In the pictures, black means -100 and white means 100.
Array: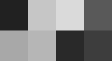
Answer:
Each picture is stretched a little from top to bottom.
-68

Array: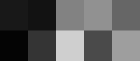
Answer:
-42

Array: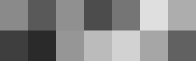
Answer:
30

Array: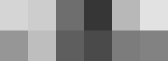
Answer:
-3

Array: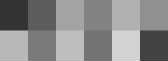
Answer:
65

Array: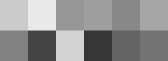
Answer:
-22

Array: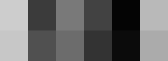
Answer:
-91

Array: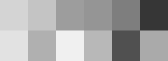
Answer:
-37

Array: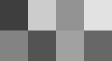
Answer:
26

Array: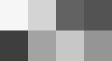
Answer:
56
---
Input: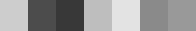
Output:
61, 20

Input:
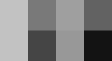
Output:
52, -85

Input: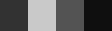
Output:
-61, -88

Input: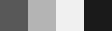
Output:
-31, -80

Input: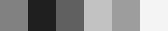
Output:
1, 91

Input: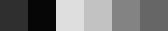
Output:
-63, -20

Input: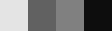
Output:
79, -90

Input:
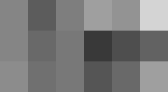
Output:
4, 25

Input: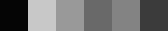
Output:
-96, -54
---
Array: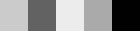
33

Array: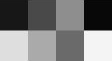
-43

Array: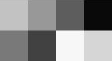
-27

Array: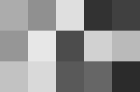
-50

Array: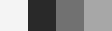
31

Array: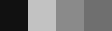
8
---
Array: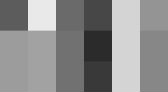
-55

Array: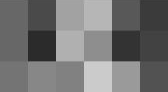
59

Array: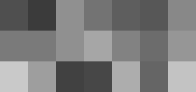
36

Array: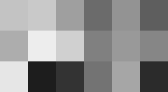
-10

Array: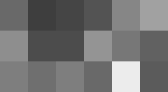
-18

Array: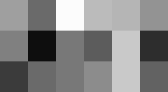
10

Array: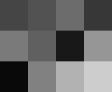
1

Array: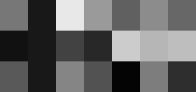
-97
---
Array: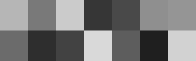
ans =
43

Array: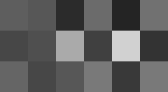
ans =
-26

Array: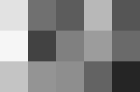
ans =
77

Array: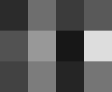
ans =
-66

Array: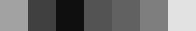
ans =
27

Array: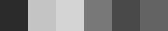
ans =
-66

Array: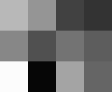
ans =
44
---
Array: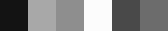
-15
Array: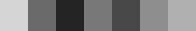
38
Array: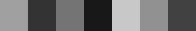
-49
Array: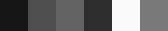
-5
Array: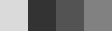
1
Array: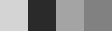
1
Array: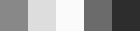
-65
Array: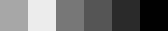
-99
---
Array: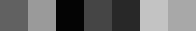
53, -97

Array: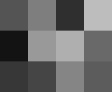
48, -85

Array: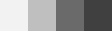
90, -50

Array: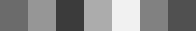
89, -54

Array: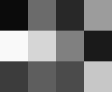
95, -91

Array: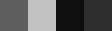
52, -88

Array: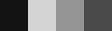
66, -85
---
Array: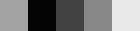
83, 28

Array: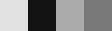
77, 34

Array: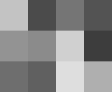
74, 63

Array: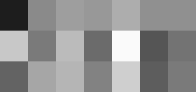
96, 62

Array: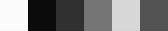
97, 69

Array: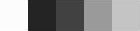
98, 54

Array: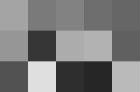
75, 46
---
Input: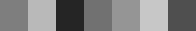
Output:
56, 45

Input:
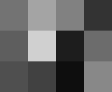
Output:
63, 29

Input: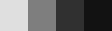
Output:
75, -1

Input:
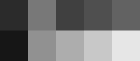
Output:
80, 57

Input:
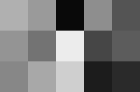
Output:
85, 62

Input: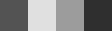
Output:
76, 22

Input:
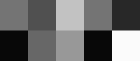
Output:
97, 52

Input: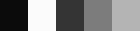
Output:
97, 41

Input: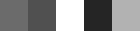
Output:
100, 40

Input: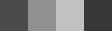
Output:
51, 13
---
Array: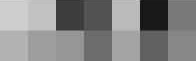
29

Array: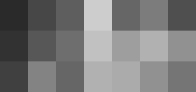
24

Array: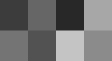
-36

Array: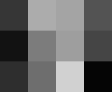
-3

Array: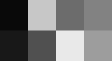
-37

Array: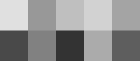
-60
